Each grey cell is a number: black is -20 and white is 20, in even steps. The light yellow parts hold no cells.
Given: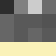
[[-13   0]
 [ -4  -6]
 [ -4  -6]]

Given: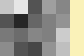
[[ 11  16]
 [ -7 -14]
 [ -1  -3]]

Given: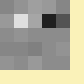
[[ 1  3]
 [ 4 15]
 [ 2  3]]

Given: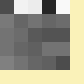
[[-8 18]
 [-1 -4]
 [-2 -3]]

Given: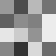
[[ 4 -8]
 [-5  2]
 [16 12]]

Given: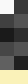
[[ 19 -11]
 [-10  -7]
 [-16 -13]]

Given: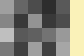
[[  5  -4]
 [  1 -11]
 [ 10  -6]]

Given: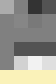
[[7 0]
 [0 1]
 [0 0]]
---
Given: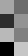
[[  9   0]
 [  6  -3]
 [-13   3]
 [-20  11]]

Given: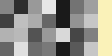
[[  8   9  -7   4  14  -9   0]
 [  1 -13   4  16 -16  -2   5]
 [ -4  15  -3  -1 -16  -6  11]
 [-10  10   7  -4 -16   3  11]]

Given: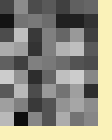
[[ 12   3 -13  -4  10  12   1]
 [  9 -18   1  -7   7  -2   1]
 [  7   5 -12   0   8  10  -6]
 [  5   0 -11  -7   3   6   2]
 [ -5 -10   0  -1  -3  -7  -8]
 [ -6   9  -8   4  -2   5 -13]
 [ -8  10 -11   0  -4   4 -10]
 [ -9   2  -8  -6 -10  -5  -4]
 [-17  -2  -1  -3 -15 -15 -12]]

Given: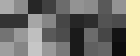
[[  7   2 -14 -10  -3   3   2  -6   3]
 [  5   1  11   4  -1 -16  -5  -4 -18]
 [ -2   4  10  -6  -8 -16  -3  -9 -17]
 [-12 -12   6   1  -9 -14 -13  -7  -8]]

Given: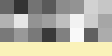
[[  8  16   3   5  10  18  12   6]
 [ -1   4  -1 -11   0  19  -5   7]
 [ -4 -12  -2  -6   2   3  13  11]]

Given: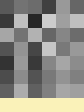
[[  6  -2   8  -4   1  -3]
 [ -5   7  -5   0   6   5]
 [ -6  -2  -3 -10   4  -4]
 [ -7   3  -9  11  -1   4]
 [ -8   2  -7  -1   3   0]
 [-11  10 -14  12   5  10]
 [-12   4 -11   1   6   2]]

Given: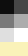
[[ 15  20]
 [ -1   7]
 [-18  -9]]

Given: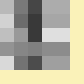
[[ 14  -2  -8   5   5]
 [ 13  -3 -11   6   6]
 [ 10   4 -11  15  15]
 [  9  -1  -9   7   7]
 [  3   1   0   2   2]]
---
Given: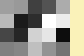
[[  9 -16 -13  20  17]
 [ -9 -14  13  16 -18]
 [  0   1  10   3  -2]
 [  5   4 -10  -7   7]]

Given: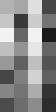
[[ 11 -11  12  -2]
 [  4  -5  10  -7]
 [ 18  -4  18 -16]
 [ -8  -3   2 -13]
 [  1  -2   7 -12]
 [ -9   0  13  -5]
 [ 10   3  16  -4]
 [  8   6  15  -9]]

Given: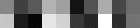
[[ 11 -16 -19  16  13 -11 -14  20 -13  -2]
 [  1 -10  -6   8   5 -17  -7   7  -9  -3]]

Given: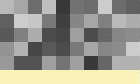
[[  4  -7  -7   5  -2   5 -11  -4   8   8]
 [ -6   0   7  -8  -9   5  -8  -4   1   2]
 [  9   6  -3  10 -11  -2  -3  12  -3  -5]
 [  3   8  -9  -6  -8  -1   6   1   2  12]
 [ -5  12  11  -1 -10   1   6   0   9   7]]

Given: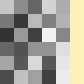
[[ -1 -11   9   0   8]
 [ -4  -7   3   3  15]
 [  6  -6  14  -6  16]
 [ 11   2  -4  13   7]
 [-12   4 -10  18   1]
 [ -8  10   5 -10  17]]

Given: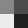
[[ 17 -15]
 [  1  -8]]

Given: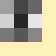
[[ 13 -14  16]
 [  5  -9  -4]
 [ -1  -6   1]]

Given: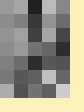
[[  7  -7  -2  -5  12]
 [ -1  -6  -5  10  -4]
 [  0  -3 -13  -6  -7]
 [  2   0 -11   3  -3]
 [  2   4  -2  -4 -13]
 [  3   5 -10   6  -9]
 [  4   6 -15   9   1]]

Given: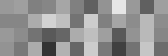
[[  3  -1   7 -12   8  -4  12  -1 -10  -2  11  -3]
 [  1   1   7  13  10  -2  12   0   6   2   9   2]
 [  4   2  -2  -6  -4   7  10   5  -6   3   9   1]
 [  4   5   0   1   6   0  -5   3  16   4  -5   5]]
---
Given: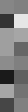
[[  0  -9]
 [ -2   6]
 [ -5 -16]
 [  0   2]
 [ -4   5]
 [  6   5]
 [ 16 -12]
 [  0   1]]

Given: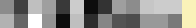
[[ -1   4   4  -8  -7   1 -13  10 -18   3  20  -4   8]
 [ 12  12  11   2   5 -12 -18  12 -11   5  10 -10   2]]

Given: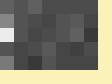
[[ -9  -9  -9  -7 -11  -9  -1]
 [ -8 -10  -9  -6  -8  -9  -7]
 [-11  -5  -7  -8  -9  -7  17]
 [ -9  -6  -7  -9  -8  -7   1]
 [ -8  -8  -8  -8  -5  -7  -5]]

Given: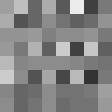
[[  4  -2  -2  -3   2  -2  -4   2]
 [  5  -1  -2  -2   2  -3  -4   1]
 [ -1 -12   9  -9   6  -7   2  12]
 [ -2  -1   1   2   2   2   1   9]
 [ -5  11 -10  12  -5   8  -1   4]
 [ -1   3   2   2   0   4   3   3]
 [  3  -3  -5  -2   2  -4  -7   7]
 [ -1 -10  17  -6   7  -4  10   5]]

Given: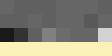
[[ 13  -4  -4  -3   0  -5 -12 -16]
 [ -4  -6  -4  -4  -5  -4  -5  -5]
 [ -5  -4  -4  -4  -5  -5  -5  -4]]

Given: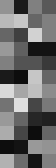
[[  0 -17  -3   8]
 [  3   4 -17 -18]
 [ -4 -18  -9   7]
 [-15 -14  -4   4]
 [ -1  -9  15  -2]
 [  2  10   6  14]
 [ -4  11 -18 -16]
 [-11  -7  -7   0]
 [-17 -17  -5   4]
 [  0  13 -10  -4]
 [  0  -4  11   9]
 [ -6   0 -16   3]]
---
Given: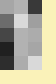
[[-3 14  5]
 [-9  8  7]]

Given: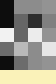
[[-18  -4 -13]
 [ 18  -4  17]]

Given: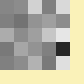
[[ 0 -2  3]
 [ 7  2  5]]

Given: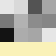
[[ -1   8   2]
 [-17   7   6]]

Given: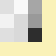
[[ 18  14   4]
 [ 15  14 -13]]

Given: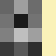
[[ -2 -16  -2]
 [  0  10   5]]

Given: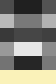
[[  9  -1  -1]
 [-11  -9  -9]]
